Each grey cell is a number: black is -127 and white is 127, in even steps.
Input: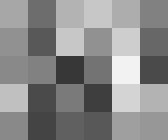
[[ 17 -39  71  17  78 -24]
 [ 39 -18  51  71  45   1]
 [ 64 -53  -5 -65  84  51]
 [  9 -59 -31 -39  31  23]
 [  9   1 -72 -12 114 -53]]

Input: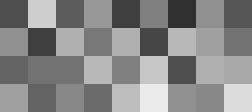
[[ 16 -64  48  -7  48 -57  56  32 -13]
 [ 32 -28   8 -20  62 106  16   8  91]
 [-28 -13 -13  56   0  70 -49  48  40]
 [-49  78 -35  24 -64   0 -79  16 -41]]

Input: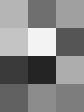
[[-69 -91  45]
 [ 53 -16  32]
 [-30  12  -2]
 [ 68 115 -42]]

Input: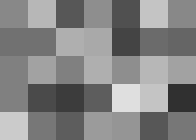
[[-14 -14  47  41 -59 -20 -26]
 [  0  34   0  47  14  55  34]
 [ 75  -8 -34  27  21 -40  -8]
 [  8  55 -40  14 -47  68   8]
 [  0 -53 -67 -34  95  68 -79]]

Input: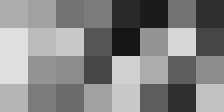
[[  95   59   73  -42 -106   20   87  -57]
 [  95   20   12  -57   80   45  -34   12]
 [  45   33  -12   -4  -86 -100  -12  -80]
 [  53   -4  -20   33   73  -34  -80   65]]

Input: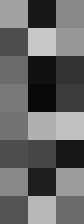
[[ -13   48   64]
 [   8  -97   28]
 [ -49   72   22]
 [  34 -103    8]
 [ -43   56  -20]
 [  -6 -118  -68]
 [ -20 -110  -76]
 [ -49  -56 -103]]

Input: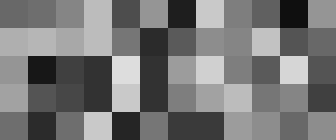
[[  47   54   40   60   -9  -84  -37   13    5   66  -43  -23]
 [ -23  -17    5   60  -50   21  -97   73   -1  -31 -112   21]
 [ -17  -84  -17   73  -90   -9  -69  -69   28   13  -23   13]
 [  34  -43  -56  -77   73  -77   -1   34   60   -9    5  -63]
 [  21 -104  -63  -77   93  -77   28   80   -1  -37   86  -43]]

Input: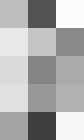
[[ 61 -45 124]
 [ 36 -65 118]
 [ 96  24  49]
 [ 90   4  43]
 [104  68  10]]

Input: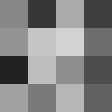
[[ 20  69  82 -17]
 [ 34  -5  54 -30]
 [  7 -72  42 -65]
 [-93  62  14 -50]]
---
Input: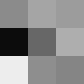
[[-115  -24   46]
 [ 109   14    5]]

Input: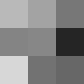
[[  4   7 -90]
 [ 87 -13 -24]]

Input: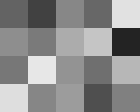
[[ 14  -5  44]
 [ -8 103  19]]

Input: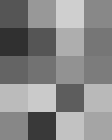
[[-79 -42  46]
 [-27 -13  18]]

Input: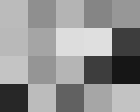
[[57 37 93]
 [68 21 53]]

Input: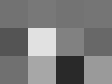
[[-43  97   1]
 [-15  39 -86]]

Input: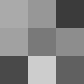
[[ 33  -6  13]
 [-54  77 -31]]

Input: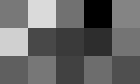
[[ 80 -55 -69]
 [-32  -8 -62]]
